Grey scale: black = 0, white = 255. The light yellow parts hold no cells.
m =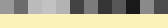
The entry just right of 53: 87
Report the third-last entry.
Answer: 25
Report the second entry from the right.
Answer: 138

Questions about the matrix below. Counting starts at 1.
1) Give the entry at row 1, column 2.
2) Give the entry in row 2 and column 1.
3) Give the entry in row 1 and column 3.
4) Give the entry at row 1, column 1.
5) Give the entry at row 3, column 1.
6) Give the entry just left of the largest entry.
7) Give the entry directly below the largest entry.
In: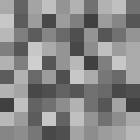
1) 99
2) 199
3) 164
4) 170
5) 184
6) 127
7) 105

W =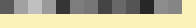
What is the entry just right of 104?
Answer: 84
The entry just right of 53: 125

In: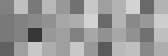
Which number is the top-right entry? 179
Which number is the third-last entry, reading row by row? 191
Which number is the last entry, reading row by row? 173
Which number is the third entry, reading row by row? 121
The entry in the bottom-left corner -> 97
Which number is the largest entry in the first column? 129
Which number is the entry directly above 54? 137
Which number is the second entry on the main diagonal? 129
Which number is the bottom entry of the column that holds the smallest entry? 199
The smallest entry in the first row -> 105
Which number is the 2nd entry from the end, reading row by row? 137

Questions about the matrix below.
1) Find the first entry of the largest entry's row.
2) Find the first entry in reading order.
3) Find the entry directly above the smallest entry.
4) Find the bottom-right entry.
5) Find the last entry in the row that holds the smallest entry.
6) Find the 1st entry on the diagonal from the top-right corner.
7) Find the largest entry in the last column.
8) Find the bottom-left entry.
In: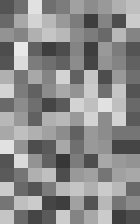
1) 77
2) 84
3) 168
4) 77
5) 147
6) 191
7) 203
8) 197

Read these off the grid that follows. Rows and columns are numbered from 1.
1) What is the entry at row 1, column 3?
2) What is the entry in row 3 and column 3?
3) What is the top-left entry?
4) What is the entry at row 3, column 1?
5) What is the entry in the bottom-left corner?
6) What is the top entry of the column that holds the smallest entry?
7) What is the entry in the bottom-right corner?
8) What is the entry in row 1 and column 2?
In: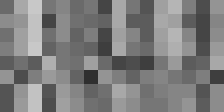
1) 200
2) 194
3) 106
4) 112
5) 84
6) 118
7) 140
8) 168

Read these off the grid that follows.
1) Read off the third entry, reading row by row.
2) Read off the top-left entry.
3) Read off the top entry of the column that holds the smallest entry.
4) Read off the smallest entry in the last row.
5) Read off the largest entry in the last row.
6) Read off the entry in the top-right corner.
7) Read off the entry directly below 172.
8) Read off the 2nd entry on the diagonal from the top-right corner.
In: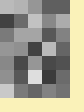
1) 150
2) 186
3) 95
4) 101
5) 201
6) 95
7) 130
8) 136

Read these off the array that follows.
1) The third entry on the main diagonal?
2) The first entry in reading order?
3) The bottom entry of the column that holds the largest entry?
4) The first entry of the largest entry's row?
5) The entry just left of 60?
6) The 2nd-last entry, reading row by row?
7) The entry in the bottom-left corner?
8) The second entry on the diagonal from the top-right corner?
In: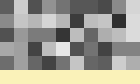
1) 123
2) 94
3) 115
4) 168
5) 182
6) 205
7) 109
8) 47

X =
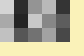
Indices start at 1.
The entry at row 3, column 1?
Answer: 193
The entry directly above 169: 212
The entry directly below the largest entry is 169
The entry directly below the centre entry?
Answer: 114

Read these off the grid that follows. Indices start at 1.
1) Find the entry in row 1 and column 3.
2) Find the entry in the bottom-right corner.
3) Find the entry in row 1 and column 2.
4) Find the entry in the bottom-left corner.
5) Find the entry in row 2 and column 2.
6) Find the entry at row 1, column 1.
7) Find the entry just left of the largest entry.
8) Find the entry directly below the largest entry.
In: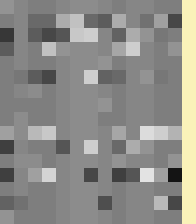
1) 126
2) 126
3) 134
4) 147
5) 134
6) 147
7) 85
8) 134

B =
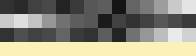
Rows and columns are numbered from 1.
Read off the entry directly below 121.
65
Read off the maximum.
234
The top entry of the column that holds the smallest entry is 20
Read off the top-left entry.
50
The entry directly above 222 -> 42
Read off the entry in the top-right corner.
228
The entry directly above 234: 73
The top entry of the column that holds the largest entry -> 201
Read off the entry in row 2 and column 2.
222
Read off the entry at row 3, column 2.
79
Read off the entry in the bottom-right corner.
209
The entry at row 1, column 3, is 65

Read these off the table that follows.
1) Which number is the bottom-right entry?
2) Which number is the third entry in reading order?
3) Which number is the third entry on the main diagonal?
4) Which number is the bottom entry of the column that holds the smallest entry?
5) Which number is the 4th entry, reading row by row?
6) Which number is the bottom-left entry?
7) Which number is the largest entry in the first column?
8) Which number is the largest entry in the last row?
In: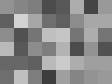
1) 153
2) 125
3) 117
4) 61
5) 75
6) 110
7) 185
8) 191

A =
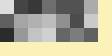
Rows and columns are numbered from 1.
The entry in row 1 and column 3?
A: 56
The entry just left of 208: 195
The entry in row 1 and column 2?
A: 69
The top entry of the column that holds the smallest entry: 221
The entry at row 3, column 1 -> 43
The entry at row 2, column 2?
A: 165
